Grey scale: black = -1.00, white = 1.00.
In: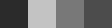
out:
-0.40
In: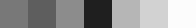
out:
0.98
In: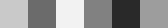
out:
0.23
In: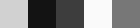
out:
-0.07
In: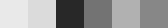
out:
0.06
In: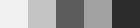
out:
-0.66
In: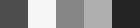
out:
-0.71
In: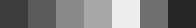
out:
-0.70
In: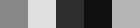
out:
0.42
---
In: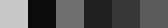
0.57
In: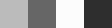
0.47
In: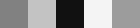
0.01
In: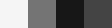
0.92
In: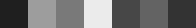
-0.76
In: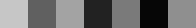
0.55
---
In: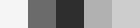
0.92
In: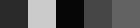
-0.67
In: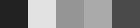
-0.73
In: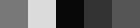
-0.06
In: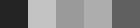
-0.72
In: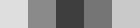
0.74
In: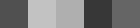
-0.37
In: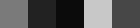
-0.04
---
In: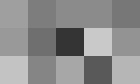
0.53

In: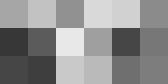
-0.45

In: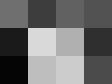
-0.96

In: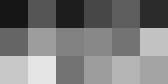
0.57

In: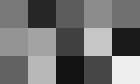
-0.23

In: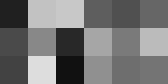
-0.48

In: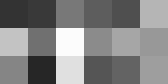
0.04

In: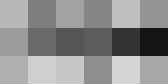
0.38
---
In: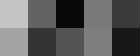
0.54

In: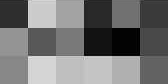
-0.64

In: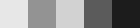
0.81

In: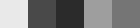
0.83

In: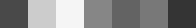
-0.43

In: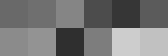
-0.18

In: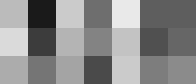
0.47

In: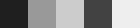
-0.76
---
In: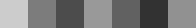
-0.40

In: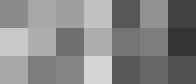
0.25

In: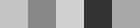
0.64

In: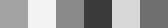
0.08

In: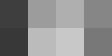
0.37

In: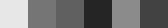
-0.25

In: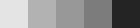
0.19
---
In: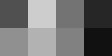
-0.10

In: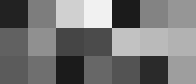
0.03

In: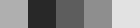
0.11

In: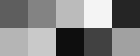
0.91

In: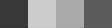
0.33

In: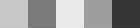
0.24

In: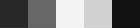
0.64

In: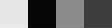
0.10
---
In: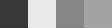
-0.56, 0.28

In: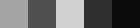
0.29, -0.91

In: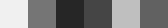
0.88, -0.24

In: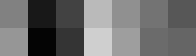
0.01, -0.21

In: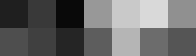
-0.76, -0.33

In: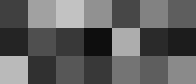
-0.50, 0.08

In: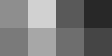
0.11, -0.46

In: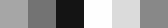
0.30, 0.07

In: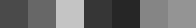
-0.42, 0.16
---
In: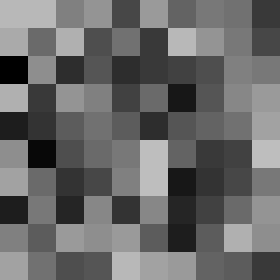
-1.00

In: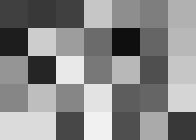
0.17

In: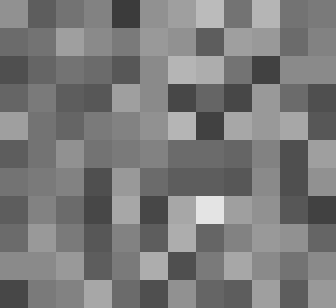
-0.38

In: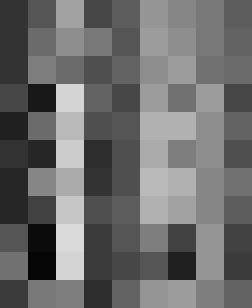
-0.60

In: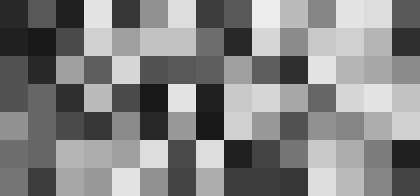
-0.36

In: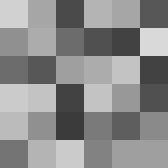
-0.15

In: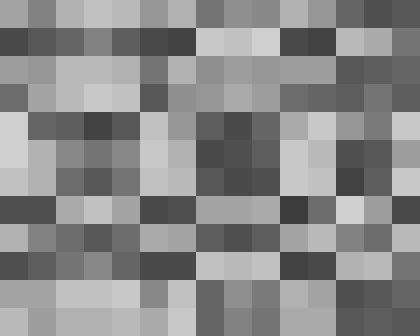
0.23

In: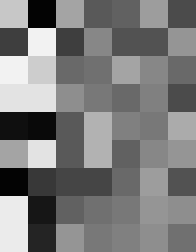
0.90
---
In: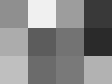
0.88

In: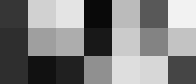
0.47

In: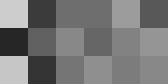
-0.14

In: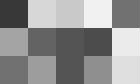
0.58

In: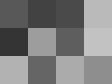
-0.48

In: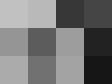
0.45

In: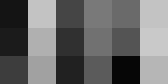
-0.05
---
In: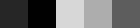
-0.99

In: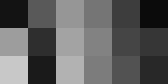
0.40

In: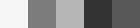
-0.03

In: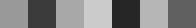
0.59

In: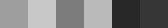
-0.03

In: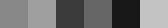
-0.54
